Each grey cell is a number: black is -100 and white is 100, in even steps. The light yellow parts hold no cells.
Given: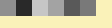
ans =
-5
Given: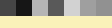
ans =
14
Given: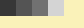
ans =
66
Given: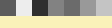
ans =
54
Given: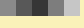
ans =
55
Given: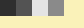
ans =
8
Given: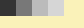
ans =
68
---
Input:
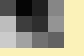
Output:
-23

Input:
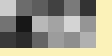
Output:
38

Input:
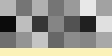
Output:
32

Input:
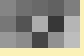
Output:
48

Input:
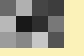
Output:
-35

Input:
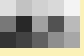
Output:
31

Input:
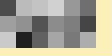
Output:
36

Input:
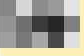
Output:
74
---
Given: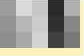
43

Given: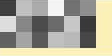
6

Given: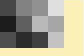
-26

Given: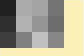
40

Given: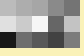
59

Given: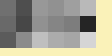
-44
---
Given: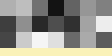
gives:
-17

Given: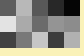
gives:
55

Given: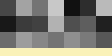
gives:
12

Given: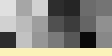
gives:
-32

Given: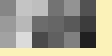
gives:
-25

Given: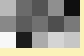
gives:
34

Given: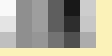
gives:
-10
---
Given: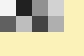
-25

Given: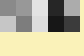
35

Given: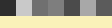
-41

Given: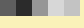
53

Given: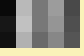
-43

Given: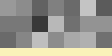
-17
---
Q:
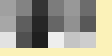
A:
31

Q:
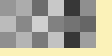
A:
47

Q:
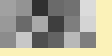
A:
20

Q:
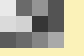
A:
71

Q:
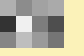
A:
-60

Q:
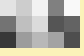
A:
-10
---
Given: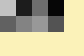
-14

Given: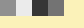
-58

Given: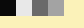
-17

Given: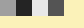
82

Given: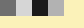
-80

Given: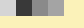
8

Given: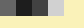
-48

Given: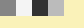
-61

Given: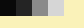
8

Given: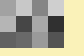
4
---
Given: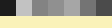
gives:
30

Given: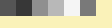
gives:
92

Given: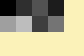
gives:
25

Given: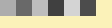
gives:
66

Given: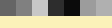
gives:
-91

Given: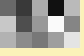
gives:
46

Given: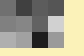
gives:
0
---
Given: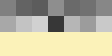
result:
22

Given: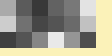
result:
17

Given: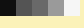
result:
21

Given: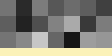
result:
23

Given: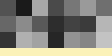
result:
4

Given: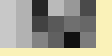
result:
-87

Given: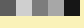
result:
31
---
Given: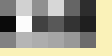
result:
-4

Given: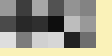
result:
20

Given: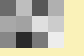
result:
-16

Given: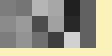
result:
-2

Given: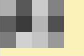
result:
37

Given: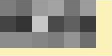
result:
-2

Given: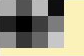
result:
35

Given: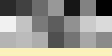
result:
-67
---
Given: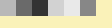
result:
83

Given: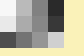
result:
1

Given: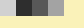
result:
-31

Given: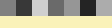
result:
-72

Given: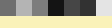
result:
-61

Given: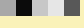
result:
80

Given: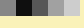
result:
26
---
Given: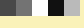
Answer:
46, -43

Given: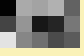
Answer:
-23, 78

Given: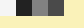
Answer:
-42, 92

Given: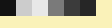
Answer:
-70, -86

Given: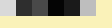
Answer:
49, 70

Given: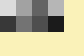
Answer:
43, -56

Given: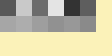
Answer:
-26, 30

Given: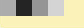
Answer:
66, 35

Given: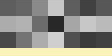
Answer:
-32, -43

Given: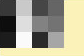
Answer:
-21, -78
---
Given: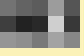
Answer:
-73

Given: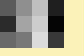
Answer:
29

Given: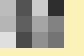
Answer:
-26

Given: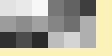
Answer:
10

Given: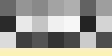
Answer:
83

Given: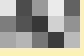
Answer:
-35

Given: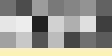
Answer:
85

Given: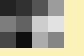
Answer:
-23

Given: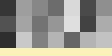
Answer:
29
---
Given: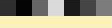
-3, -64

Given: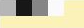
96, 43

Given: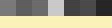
-70, -5

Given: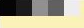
86, -96

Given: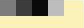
48, -3

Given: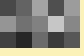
22, -49
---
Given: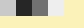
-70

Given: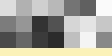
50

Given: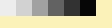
-23

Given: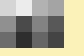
-64

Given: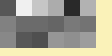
18

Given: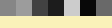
60

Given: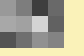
-13

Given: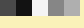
91

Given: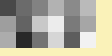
68

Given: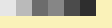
5
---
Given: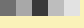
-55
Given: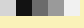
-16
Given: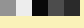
-93
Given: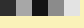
-85
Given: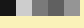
-4
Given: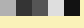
-33
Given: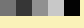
13
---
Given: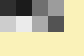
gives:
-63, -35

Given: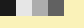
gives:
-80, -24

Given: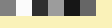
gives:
0, -20

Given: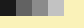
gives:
-80, 52

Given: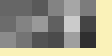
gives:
-20, -63

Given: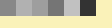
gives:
7, -60

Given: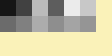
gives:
-83, 17

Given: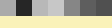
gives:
33, -37

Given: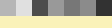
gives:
43, -61

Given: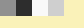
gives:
13, 62
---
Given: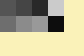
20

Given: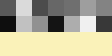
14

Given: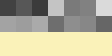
33

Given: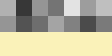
-14

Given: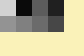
-16

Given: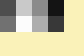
36
